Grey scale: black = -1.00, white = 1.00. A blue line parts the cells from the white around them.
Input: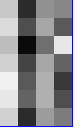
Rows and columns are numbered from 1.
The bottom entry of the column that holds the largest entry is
0.64
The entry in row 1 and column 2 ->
-0.66
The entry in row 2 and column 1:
0.72
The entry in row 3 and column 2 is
-0.92
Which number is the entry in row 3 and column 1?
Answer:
0.48
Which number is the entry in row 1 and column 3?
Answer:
0.14
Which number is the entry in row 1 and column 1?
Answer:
0.56
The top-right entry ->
0.06

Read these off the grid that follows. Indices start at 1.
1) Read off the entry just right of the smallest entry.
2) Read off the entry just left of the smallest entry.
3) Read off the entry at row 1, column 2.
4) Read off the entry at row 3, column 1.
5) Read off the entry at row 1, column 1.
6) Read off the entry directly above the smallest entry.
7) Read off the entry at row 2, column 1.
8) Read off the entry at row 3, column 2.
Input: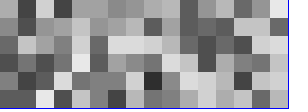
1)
0.08
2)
0.64
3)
-0.47
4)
-0.18
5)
0.36
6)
-0.09
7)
0.08
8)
0.54

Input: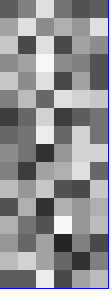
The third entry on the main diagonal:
0.75
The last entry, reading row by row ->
0.47
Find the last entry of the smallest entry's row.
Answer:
-0.43
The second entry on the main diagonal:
0.75
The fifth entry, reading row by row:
-0.35
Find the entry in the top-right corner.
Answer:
-0.27
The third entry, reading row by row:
0.75
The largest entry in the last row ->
0.85
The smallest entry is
-0.71
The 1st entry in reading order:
-0.27
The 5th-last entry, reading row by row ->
-0.27
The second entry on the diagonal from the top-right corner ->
0.18
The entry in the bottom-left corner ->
-0.27
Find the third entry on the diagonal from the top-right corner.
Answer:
-0.43
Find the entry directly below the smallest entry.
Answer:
-0.19
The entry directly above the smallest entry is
0.94
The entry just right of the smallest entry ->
0.00
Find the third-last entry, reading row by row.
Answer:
-0.43

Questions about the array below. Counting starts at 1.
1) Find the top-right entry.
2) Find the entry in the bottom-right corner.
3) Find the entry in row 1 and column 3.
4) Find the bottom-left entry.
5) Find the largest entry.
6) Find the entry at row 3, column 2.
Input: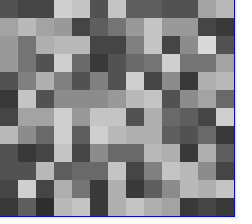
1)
0.45
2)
-0.55
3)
-0.46
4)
-0.55
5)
0.70
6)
-0.09

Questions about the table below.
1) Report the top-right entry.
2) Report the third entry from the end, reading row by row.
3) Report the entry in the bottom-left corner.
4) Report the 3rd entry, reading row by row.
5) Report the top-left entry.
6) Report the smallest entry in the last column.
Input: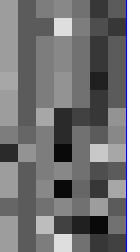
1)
-0.29
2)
-0.11
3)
0.23
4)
-0.02
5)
0.23
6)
-0.57
